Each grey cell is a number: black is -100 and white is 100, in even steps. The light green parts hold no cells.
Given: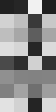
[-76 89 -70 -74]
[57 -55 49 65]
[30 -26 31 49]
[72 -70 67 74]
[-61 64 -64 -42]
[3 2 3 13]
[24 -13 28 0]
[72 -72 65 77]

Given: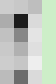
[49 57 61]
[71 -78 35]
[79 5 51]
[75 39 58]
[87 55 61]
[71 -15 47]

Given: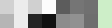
[-12 -8 -28 98 63 85 64]
[-14 14 10 -87 -72 85 42]

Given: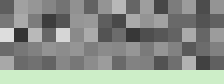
[16 -40 22 -3 -44 24 -21 44 16 -23 14 -10 4 18 26 -26]
[-24 -35 -18 -18 27 16 33 -43 -26 20 18 -34 -53 -3 33 -7]
[22 -20 34 -22 -32 -39 -57 -15 -35 34 8 68 -20 45 -59 73]
[1 -15 -30 2 17 -4 18 7 9 -1 17 10 15 1 -7 -16]
[-25 -49 40 -13 -36 0 2 -18 22 10 -7 6 -22 -11 -17 32]

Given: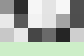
[-38 94 79 93 -65 15]
[-39 29 78 90 -29 83]
[62 -71 -17 -45 82 57]

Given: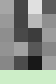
[-29 76 -45 30]
[12 45 -46 20]
[22 -53 -43 11]
[5 -31 27 15]
[24 -81 -40 6]
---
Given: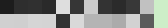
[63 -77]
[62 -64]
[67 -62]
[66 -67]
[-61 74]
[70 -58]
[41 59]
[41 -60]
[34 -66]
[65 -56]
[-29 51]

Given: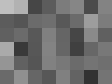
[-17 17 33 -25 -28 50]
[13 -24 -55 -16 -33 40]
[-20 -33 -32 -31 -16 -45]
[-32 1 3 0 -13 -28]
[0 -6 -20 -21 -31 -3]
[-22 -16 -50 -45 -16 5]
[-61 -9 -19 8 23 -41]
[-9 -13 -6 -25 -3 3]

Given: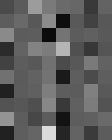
[-74 16 -35 -74 -11 -48 -66 8 -27 -41]
[-26 -27 -32 -28 -29 -27 -22 -28 -18 -29]
[-21 -44 -38 -25 -23 -31 3 -27 -31 22]
[72 -28 6 -1 -10 -11 -3 -91 10 -4]
[-71 -85 -55 -27 -80 -41 42 -9 -89 -17]
[-22 -27 -25 -28 -26 -31 -37 -28 -30 -19]
[-54 -25 -3 0 -41 -4 -57 -25 -48 -55]
[-28 -17 -35 -30 -26 -23 -33 -30 -31 -22]

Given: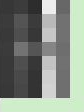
[-56 -55 -55 -54 -55 -54 -57]
[-44 -43 -38 -10 -39 -34 -53]
[-60 -60 -57 -33 -57 -54 -65]
[65 62 53 4 55 45 86]
[-13 -13 -11 -14 -11 -11 -19]

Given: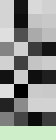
[-1 -73 74 -86 64 3 75 66 66]
[-46 9 -99 60 -49 63 -37 -89 -84]
[-91 65 59 -88 54 -54 33 54 70]
[-53 65 58 -76 60 -84 48 57 64]

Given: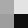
[24 33]
[-88 78]

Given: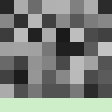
[34 -49 -18 26 -53 6 -70]
[-37 -78 -49 28 47 -62 35]
[-7 18 15 26 -74 44 -15]
[-36 -28 3 -7 34 -49 39]
[-36 7 -43 -75 -80 8 40]
[-5 46 47 -74 49 -31 0]
[-66 -40 27 -28 -41 -3 35]
[-40 -29 -34 53 -49 6 -66]
